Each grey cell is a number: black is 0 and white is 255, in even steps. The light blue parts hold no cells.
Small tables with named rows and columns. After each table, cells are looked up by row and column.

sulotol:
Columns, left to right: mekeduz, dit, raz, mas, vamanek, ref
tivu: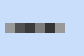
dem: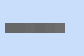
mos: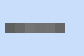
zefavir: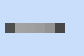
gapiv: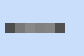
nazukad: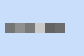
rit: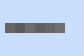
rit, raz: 108
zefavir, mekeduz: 78
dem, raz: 106
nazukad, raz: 121
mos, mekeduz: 95
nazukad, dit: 143
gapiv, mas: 128
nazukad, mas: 202
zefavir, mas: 156
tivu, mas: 124
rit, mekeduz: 101
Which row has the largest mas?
nazukad

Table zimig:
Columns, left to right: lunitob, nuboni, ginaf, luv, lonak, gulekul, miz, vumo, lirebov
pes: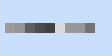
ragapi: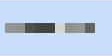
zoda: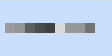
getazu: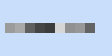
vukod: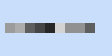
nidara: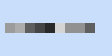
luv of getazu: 69
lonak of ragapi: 67
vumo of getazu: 151
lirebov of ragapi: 100
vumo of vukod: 145
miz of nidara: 145
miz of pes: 152
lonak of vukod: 39
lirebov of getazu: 99

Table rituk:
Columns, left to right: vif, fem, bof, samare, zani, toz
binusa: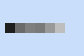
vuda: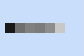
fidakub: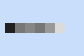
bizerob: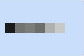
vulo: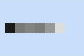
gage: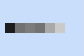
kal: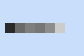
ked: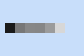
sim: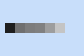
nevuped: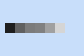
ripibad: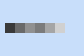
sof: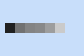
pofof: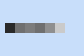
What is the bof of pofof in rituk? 124
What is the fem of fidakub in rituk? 119
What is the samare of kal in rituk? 118
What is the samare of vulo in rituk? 123
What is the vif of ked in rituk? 26
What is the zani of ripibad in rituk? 165
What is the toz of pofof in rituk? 202
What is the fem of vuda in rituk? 110
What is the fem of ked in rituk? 119
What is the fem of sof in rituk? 113
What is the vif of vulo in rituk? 26
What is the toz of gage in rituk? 202
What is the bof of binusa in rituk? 126
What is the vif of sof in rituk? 32
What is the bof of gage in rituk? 124
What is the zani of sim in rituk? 157
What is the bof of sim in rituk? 124
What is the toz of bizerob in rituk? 200
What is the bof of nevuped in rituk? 123
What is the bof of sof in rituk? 131

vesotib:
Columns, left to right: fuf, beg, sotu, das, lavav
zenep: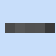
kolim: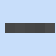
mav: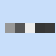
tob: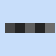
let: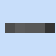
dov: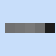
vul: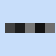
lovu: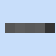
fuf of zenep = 74
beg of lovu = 93
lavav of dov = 29
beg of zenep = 87
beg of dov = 116
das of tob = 36
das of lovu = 92
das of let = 88
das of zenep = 82
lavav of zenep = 57
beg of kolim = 73
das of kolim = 68
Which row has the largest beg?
dov

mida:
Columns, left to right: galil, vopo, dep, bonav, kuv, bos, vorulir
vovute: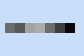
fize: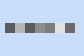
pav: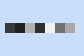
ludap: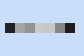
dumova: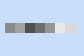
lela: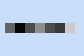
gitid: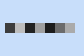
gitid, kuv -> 28
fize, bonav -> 141
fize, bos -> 225
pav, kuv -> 241
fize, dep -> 92
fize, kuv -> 124
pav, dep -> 178
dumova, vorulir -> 217
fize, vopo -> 182
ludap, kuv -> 199
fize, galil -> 92
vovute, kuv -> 108
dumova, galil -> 138
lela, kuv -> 77
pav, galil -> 56
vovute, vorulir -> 9
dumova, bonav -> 110
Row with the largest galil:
dumova

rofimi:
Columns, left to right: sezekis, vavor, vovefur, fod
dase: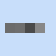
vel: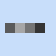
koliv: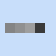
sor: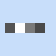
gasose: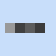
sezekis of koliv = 132
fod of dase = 135
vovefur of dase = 74
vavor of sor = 254
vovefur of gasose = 92
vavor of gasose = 64
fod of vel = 52
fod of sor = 73
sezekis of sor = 83
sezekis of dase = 107
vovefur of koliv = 158
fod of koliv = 58
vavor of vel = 166
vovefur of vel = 116
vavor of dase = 110
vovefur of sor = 121
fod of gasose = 59
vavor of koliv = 144
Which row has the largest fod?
dase

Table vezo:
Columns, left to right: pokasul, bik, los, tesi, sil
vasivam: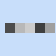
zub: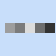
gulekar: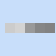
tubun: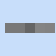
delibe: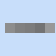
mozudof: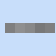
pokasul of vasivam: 76
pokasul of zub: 157
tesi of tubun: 132
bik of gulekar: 211
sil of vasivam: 159
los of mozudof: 136
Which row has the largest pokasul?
gulekar

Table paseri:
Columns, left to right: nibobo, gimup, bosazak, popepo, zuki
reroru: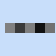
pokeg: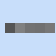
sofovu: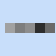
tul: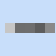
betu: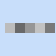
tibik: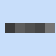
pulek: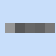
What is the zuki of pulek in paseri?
119
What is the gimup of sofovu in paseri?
125
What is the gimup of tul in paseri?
109
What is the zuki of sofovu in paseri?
105
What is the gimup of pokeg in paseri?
128
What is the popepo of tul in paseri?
93
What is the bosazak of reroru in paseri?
126
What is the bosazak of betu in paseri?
150
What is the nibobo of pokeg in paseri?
85

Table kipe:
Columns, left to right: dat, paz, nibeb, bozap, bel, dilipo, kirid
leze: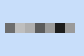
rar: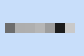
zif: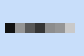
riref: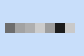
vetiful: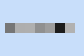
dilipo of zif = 149
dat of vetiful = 118
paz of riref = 162
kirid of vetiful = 177
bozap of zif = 53
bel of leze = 154
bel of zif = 140
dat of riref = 109
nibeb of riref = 175
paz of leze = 190
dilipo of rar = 28
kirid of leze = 154
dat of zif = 17
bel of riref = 157
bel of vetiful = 157
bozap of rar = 182
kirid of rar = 201
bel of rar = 157
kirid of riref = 201
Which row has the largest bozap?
riref

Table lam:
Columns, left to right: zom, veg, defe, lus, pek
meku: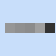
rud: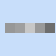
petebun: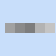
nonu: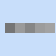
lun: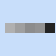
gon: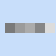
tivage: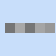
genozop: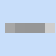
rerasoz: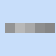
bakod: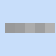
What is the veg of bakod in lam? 157
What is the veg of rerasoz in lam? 184
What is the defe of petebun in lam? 125
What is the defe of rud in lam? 199
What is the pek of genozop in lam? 206
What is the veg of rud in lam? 159
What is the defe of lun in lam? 140
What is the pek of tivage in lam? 151
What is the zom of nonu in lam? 117
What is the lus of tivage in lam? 165
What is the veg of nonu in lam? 154
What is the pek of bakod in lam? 177
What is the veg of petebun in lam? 138
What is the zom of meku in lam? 150
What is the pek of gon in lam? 220

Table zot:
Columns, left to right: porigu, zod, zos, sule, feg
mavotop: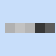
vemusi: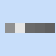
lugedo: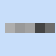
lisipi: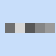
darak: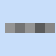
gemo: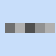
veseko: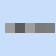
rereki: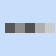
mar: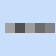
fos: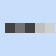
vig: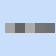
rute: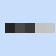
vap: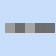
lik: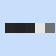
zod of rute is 74
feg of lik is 112
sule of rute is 194
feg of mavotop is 92
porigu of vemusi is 144
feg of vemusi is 96
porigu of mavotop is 177
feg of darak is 134
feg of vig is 113
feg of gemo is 176
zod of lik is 35
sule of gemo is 145
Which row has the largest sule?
lik

